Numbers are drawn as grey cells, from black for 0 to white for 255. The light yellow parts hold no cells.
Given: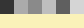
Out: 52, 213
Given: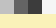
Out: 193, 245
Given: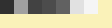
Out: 48, 245
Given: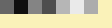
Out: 102, 172
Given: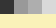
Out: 52, 217
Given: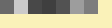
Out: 105, 125
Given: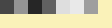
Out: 70, 158
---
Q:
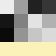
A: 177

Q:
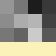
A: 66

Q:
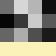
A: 89

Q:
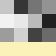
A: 33

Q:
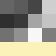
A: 196

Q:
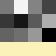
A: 173

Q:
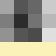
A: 184
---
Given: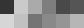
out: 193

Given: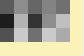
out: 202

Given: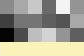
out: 75

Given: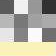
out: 131

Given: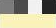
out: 76

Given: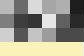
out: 85

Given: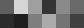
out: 31

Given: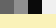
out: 143

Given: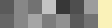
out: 135
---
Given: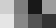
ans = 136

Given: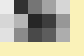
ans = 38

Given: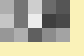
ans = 236

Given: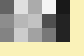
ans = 194

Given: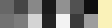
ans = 243

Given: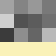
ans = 82

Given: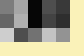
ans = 6

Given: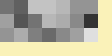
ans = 172

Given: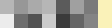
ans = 59

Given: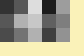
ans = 199
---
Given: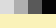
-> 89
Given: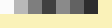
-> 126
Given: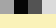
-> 83
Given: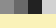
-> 34
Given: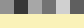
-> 167
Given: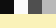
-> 79
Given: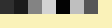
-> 131
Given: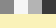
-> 180
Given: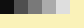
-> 121
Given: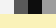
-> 13
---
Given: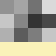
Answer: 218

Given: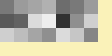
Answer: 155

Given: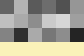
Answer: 150

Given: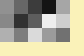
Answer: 166

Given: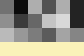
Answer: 35

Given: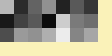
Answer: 54
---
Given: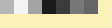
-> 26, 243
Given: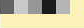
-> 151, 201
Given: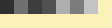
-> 81, 195
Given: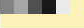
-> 80, 234
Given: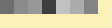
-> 61, 193
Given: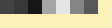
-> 164, 229
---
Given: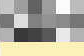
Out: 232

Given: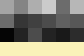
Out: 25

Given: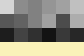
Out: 57

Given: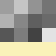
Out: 66

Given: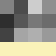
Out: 175

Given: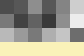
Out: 197

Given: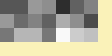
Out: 204

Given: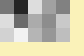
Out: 151
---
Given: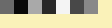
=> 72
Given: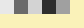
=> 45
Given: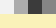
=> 59
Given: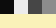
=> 70
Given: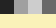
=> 205
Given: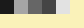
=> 69
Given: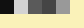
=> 69
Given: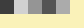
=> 84
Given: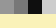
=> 15
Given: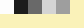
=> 212
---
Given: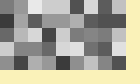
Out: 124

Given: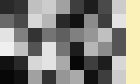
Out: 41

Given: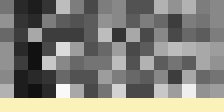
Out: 116

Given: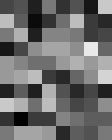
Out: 70

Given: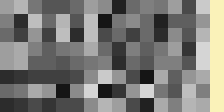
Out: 158

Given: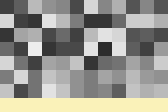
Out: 64

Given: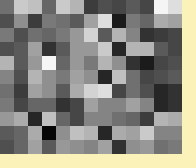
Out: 112

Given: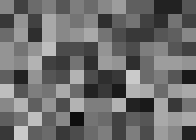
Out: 136
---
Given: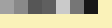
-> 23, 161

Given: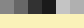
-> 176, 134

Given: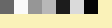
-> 5, 103

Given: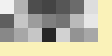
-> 221, 136

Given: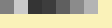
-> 180, 127

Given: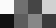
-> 209, 18

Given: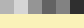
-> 47, 180

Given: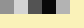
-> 179, 146

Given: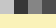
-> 77, 198
